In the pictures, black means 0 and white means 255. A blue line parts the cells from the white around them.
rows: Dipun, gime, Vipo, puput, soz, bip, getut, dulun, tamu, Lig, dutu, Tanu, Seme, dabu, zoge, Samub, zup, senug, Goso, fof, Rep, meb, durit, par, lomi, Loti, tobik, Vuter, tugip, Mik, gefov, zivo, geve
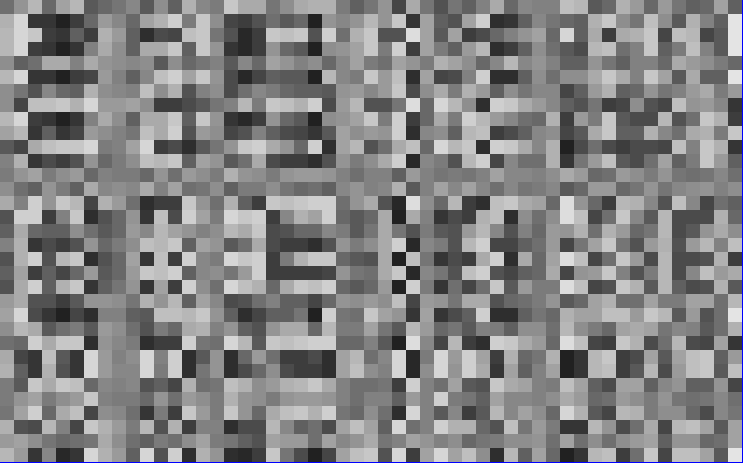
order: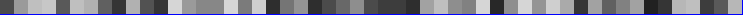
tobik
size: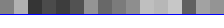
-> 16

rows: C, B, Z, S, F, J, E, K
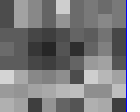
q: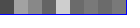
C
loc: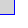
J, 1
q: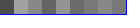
B

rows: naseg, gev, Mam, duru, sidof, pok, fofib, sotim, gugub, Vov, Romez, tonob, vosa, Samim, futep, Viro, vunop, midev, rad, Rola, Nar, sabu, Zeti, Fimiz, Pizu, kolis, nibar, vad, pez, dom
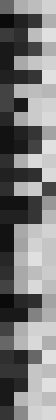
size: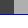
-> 2
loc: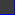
Mam, 1

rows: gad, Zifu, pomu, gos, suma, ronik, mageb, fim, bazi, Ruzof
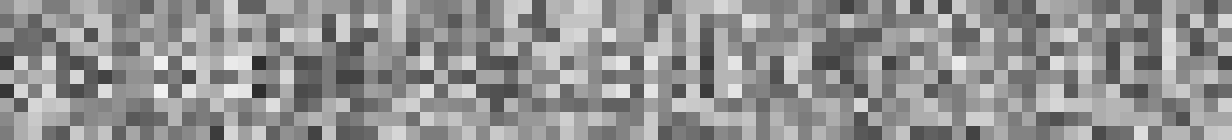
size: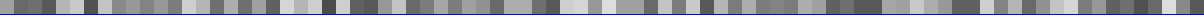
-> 86
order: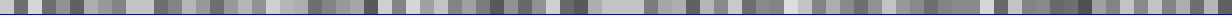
Zifu
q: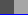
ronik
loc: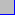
gos, 13
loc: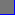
Ruzof, 13
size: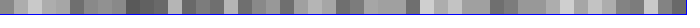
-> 49
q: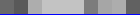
Zifu

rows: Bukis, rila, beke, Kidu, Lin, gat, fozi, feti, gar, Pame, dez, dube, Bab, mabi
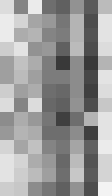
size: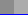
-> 2
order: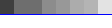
Pame

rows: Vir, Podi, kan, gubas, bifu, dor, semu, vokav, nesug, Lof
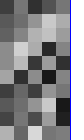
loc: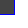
nesug, 1
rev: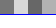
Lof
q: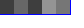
semu
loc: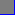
Lof, 5
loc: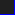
nesug, 5

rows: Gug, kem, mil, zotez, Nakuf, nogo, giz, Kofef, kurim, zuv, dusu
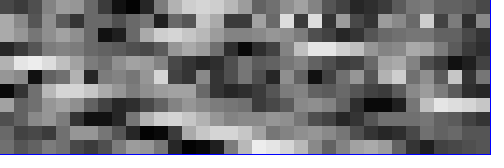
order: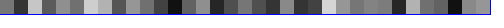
nogo
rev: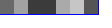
kem
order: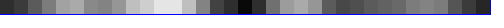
zotez
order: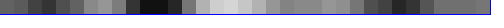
kurim

